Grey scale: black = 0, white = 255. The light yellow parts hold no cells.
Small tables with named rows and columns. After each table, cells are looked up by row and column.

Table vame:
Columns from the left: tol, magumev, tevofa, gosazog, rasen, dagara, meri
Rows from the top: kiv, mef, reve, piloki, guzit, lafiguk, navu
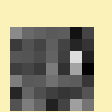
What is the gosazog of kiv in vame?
90
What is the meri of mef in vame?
52
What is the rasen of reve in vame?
63
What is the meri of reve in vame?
34
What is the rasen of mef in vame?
67
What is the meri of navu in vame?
116
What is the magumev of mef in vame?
82

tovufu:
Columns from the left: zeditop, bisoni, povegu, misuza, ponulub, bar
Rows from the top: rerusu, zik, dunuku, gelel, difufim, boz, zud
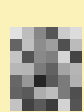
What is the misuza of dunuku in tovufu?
127
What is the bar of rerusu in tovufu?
220
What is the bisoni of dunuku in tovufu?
83
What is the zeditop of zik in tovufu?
100
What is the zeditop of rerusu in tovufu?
225
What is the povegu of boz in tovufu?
173
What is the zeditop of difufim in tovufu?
103

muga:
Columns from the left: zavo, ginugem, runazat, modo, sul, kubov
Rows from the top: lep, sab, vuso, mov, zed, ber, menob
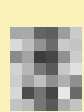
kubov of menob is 195
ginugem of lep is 169
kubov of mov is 224
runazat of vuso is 61
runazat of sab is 147
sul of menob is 172
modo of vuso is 70
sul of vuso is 145
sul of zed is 175
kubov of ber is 106
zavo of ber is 215
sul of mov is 199
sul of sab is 202
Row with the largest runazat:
zed

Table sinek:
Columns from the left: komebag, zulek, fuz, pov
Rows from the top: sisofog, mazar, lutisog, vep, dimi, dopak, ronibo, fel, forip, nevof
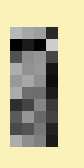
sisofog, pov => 41
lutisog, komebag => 81
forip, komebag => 74
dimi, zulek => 167
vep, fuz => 152
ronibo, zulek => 68
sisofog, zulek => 166
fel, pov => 67

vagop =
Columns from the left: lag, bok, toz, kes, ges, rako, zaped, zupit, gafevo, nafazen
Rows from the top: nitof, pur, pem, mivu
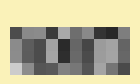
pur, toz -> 76
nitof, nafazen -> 126
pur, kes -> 162
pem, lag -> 140
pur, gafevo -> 163
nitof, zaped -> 137

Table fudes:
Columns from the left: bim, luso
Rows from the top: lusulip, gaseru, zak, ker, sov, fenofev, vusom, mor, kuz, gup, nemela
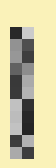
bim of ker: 98
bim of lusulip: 40
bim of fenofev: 58
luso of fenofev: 179
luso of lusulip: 203
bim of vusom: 193
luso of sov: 170
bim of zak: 151
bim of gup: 60
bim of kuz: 194
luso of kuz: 37
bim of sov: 57
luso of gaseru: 79
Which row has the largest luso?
lusulip

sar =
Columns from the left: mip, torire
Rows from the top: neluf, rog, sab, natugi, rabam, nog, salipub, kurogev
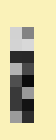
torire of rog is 216
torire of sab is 40
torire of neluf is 131
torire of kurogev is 45
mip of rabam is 79
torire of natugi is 73
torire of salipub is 19
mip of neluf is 210
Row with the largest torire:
rog

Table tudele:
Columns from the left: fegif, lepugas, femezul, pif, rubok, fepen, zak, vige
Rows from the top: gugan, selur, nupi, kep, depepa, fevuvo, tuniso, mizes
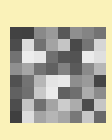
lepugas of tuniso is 196
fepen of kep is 90
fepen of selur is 73
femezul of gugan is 137
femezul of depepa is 182
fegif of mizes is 63
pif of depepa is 228
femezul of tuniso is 112
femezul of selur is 113
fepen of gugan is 143
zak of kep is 138
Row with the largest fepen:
tuniso

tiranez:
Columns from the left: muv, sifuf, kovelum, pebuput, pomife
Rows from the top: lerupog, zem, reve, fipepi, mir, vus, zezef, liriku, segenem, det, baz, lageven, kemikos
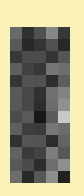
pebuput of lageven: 110
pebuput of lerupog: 135
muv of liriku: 76
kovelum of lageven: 44
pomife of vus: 131
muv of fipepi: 94
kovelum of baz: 67
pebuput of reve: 52
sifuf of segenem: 62
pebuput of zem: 80
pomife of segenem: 108
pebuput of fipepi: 117
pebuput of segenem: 119
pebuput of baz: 125
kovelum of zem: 53
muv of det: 49

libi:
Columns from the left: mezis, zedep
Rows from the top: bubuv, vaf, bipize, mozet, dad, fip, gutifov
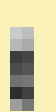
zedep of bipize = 71
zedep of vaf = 170
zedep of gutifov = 119
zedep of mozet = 86
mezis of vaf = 183
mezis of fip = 45
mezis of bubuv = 202
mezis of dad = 113
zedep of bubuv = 190
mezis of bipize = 61
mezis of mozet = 76
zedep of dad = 118
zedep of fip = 65
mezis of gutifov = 157
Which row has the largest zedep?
bubuv

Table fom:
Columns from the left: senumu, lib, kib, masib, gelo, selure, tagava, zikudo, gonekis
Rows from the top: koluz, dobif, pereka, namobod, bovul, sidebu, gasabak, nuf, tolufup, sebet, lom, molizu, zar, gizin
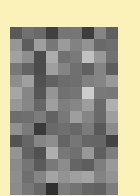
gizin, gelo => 125
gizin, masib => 48
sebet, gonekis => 67
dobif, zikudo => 105
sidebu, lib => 134
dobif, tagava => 147

